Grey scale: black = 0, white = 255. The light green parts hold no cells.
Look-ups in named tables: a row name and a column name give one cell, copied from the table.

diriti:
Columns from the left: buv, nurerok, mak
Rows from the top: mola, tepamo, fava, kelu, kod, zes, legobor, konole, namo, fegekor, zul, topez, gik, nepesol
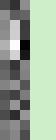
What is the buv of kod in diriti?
177
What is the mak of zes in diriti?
23
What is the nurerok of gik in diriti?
141
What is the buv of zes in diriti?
151
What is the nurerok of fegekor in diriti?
65
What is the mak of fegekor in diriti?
124
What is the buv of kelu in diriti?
142
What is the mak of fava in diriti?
59
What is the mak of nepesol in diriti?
76
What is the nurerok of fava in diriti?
204
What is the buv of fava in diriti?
135
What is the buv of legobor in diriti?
94

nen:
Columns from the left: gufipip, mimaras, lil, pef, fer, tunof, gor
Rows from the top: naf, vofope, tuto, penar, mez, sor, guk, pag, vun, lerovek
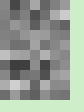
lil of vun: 177
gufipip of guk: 105
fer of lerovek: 142
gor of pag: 164
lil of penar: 148
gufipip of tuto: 125
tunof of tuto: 116
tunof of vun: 138

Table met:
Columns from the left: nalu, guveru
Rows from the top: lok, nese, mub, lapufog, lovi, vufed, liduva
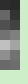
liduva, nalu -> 105
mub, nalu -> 80
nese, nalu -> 103
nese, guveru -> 51
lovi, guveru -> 164
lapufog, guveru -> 127
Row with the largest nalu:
lovi

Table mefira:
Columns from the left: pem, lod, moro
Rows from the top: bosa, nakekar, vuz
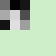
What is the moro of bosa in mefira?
22
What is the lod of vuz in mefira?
223
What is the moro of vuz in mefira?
158
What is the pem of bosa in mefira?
111
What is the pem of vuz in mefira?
19
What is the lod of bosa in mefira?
3
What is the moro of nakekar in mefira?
77
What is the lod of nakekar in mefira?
213
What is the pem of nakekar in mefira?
170
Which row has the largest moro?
vuz

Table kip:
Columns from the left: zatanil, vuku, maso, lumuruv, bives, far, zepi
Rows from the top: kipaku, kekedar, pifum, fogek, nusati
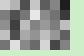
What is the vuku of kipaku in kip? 180
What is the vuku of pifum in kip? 63
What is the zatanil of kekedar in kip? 125
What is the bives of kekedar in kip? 138
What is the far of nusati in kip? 71
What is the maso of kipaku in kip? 79

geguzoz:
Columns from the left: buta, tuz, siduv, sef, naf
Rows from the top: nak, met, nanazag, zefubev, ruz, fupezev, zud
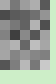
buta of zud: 85
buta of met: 75
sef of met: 112
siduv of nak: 157
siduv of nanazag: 98
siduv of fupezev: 150
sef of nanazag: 179
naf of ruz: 166
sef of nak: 174
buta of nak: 171
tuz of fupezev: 133
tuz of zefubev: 63
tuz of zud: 126
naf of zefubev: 162
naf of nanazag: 79
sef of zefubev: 86
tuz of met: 91
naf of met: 148
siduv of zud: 184
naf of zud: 201

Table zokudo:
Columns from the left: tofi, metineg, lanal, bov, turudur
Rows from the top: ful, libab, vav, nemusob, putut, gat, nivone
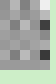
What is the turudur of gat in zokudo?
57
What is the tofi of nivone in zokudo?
154
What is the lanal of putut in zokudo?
151
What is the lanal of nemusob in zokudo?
161
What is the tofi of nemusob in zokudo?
159
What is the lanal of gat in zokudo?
186
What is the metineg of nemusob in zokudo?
151
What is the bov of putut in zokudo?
163
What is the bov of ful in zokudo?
170
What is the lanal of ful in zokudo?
129
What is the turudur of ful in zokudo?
239
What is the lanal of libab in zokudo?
144
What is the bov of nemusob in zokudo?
160
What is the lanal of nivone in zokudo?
155

